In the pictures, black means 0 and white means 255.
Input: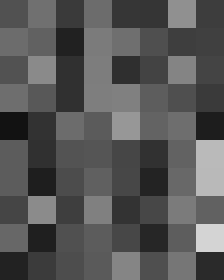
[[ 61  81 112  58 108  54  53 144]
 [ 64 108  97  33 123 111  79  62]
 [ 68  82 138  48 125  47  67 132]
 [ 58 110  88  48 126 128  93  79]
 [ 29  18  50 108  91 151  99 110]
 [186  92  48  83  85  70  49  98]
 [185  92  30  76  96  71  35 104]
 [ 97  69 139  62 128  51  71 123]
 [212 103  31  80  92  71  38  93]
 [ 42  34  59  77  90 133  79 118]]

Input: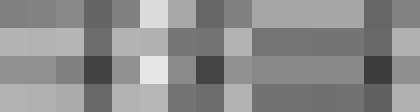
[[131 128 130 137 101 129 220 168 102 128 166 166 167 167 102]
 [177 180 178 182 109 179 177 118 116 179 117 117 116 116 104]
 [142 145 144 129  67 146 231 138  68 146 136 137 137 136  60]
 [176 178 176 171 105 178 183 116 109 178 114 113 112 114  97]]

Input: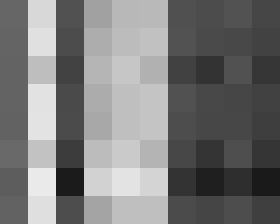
[[ 70 102 216  81 161 184 185  80  76  82]
 [ 66 100 224  76 173 188 193  82  74  72]
 [ 54  99 190  66 181 198 177  65  51  81]
 [ 65  99 226  74 172 191 196  81  72  70]
 [ 62  98 227  75 168 191 196  77  71  71]
 [ 53 105 194  60 188 202 180  71  52  78]
 [ 26  93 234  27 210 227 212  51  31  46]
 [ 63  98 223  77 164 191 191  75  69  77]]

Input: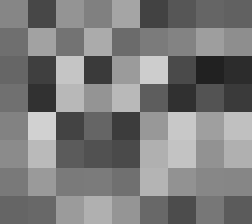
[[ 97 134  71 148 128 165  66  86 101]
 [142 111 162 115 171 107 123 131 158]
 [ 44 102  63 197  58 155 205  74  33]
 [ 58 112  49 184 148 185  93  48  83]
 [192 130 209  67 101  60 152 200 159]
 [176 139 186  91  81  74 176 195 146]
 [134 121 154 122 123 112 180 146 135]
 [ 91 101 104 155 176 149 104  76 119]]

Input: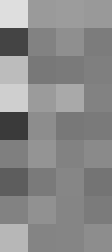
[[153 222 154 156]
 [124  68 130 143]
 [127 188 120 122]
 [130 207 155 169]
 [122  58 141 120]
 [138 127 148 130]
 [116  93 122 134]
 [123 130 145 133]
 [141 183 132 133]]

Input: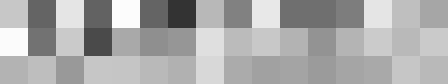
[[166 199 100 229  98 252 100  51 184 129 232 111 111 125 229 191]
 [202 251 114 202  74 169 143 150 223 187 200 179 147 180 203 185]
 [185 179 190 153 198 197 185 177 216 171 161 164 155 165 169 198]]

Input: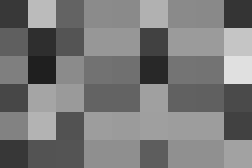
[[ 52  56 187  99 139 138 177 138 137]
 [197  95  46  84 151 151  65 155 155]
 [224 127  31 139 114 112  40 116 115]
 [ 74  71 165 154  99  99 160  97  96]
 [ 65 130 179  82 157 155 159 157 157]
 [162  55  83  84 143 143  93 144 144]]
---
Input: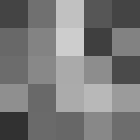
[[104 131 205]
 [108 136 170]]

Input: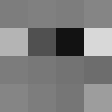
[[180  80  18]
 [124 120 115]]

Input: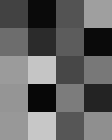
[[109  43  92]
 [155 197  71]]

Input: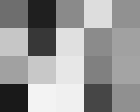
[[198  55 224]
 [161 200 231]]

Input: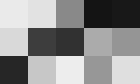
[[217  61  49]
 [ 38 199 237]]

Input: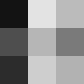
[[ 78 182 122]
 [ 44 206 178]]
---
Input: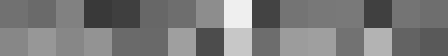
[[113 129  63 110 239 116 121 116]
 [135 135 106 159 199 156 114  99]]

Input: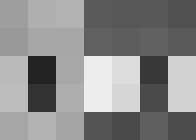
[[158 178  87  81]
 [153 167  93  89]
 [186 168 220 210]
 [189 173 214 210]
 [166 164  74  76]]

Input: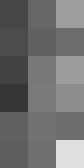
[[ 71 158]
 [ 76 108]
 [ 66 156]
 [ 54 141]
 [ 97 109]
 [ 94 223]]

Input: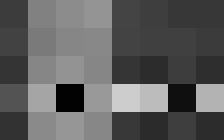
[[ 60 140  68  55]
 [ 66 134  67  64]
 [ 52 147  53  61]
 [ 83   2 205  15]
 [ 50 150  56  62]]

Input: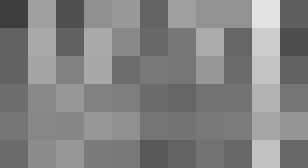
[[ 62  80 153 159 146  95]
 [ 98  97 138 119 102  77]
 [ 98 129 109 118 107  98]
 [110 151 126 101 115 116]
 [117 134 144 115 124 149]
 [108 151 120  99 103 104]]

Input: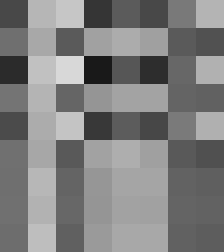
[[ 72 198  91 121]
 [111  90 172  90]
 [ 43 216  86 103]
 [116 101 163 100]
 [ 75 196  92 122]
 [112  89 174  89]
 [111 100 165  98]
 [112 103 162 100]
 [109  96 168  97]]
